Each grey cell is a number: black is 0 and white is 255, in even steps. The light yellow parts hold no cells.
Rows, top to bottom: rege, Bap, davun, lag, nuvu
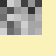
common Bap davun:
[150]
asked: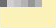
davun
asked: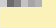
nuvu
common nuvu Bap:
[166]

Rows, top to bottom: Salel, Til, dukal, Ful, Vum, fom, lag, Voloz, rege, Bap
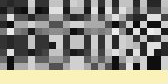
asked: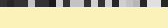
lag
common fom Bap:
[208]
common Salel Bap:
[208]
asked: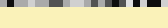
Bap
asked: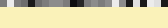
Vum

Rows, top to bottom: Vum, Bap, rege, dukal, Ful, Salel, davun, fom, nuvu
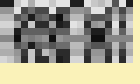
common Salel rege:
[15]
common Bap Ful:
[72]
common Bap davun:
[109]
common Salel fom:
[149]

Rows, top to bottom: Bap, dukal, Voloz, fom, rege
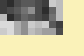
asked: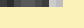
Bap
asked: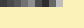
dukal

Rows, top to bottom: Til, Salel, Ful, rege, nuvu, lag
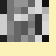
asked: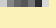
rege
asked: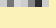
Ful
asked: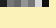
lag
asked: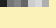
Salel
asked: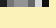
Til

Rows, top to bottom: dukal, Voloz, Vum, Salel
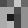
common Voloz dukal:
[78]
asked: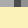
Voloz

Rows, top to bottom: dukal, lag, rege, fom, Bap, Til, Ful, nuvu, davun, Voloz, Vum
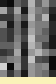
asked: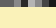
Ful
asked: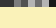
rege
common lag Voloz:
[125]

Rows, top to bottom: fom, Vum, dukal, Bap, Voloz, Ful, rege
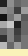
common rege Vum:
[157]
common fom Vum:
[143]
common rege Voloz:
[103]
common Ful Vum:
[130]
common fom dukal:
[117]
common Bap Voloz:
[103]

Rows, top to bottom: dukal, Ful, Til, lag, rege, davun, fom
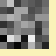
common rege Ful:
[119]
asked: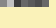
dukal
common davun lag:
[77]
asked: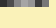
lag
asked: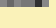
rege
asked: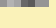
Til

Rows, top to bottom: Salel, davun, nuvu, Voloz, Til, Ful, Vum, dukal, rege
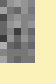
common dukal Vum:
[119]
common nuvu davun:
[148]

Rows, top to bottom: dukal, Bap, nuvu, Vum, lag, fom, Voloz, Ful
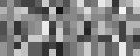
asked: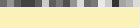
dukal
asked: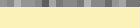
nuvu
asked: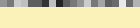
Ful
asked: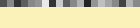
lag
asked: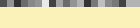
Vum

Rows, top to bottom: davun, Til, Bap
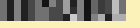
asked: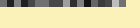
Til
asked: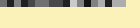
Bap

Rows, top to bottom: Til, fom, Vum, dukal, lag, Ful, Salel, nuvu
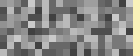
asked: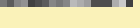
lag
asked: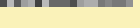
fom

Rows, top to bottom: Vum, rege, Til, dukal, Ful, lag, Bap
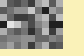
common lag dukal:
[131]
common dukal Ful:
[159]

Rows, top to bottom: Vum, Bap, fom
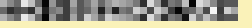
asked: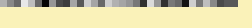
fom
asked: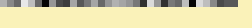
Vum

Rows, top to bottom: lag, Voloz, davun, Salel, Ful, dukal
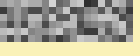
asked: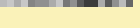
Ful
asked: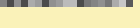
Salel
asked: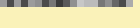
dukal

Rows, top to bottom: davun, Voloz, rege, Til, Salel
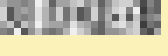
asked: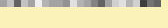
Til
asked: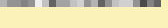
davun

